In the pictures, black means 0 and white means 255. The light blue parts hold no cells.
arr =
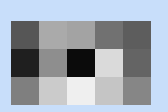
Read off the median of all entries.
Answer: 134
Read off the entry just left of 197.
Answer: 239
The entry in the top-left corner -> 86
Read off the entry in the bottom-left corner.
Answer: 127

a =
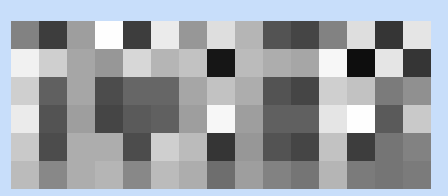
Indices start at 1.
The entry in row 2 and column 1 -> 241
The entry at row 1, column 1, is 130
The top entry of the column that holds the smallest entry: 222
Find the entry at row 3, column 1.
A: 207
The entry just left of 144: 123
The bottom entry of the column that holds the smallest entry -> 123
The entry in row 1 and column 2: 61
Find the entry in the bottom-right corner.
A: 123
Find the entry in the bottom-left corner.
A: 187
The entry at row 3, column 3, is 166
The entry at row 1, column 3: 158
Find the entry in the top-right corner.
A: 229
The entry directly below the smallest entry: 194
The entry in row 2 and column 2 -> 207
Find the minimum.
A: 14
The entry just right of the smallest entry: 229

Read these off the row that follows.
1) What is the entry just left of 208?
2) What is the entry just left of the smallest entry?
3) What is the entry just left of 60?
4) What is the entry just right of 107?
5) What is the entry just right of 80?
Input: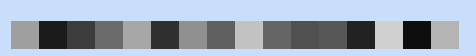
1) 34
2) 208
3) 27
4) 167
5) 87

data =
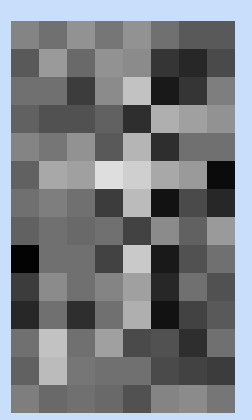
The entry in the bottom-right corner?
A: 118
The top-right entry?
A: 89
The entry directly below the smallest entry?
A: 60
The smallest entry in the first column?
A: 3
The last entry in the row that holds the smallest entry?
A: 112
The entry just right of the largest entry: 207
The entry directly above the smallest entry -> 97
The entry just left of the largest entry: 160
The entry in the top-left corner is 132
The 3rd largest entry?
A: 201
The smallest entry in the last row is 81
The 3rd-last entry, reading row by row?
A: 132
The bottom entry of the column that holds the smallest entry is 126
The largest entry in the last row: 139
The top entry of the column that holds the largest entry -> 118
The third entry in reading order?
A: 146
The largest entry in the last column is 154
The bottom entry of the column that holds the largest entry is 105
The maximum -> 222
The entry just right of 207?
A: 168
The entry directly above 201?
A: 66
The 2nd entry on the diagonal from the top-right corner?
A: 39
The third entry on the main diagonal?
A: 60
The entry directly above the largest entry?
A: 89

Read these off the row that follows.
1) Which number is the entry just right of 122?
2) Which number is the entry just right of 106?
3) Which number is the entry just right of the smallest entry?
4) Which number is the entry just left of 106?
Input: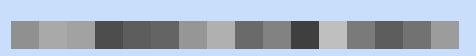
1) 93
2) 130
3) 191
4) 176

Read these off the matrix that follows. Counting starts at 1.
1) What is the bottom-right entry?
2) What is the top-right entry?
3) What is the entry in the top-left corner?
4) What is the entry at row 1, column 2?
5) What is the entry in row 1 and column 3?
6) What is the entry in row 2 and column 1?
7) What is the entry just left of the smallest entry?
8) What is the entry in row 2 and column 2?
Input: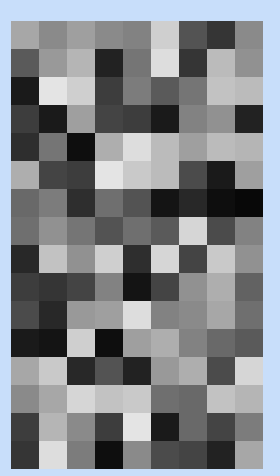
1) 167
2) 138
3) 167
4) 138
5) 159
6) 90
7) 14
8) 153
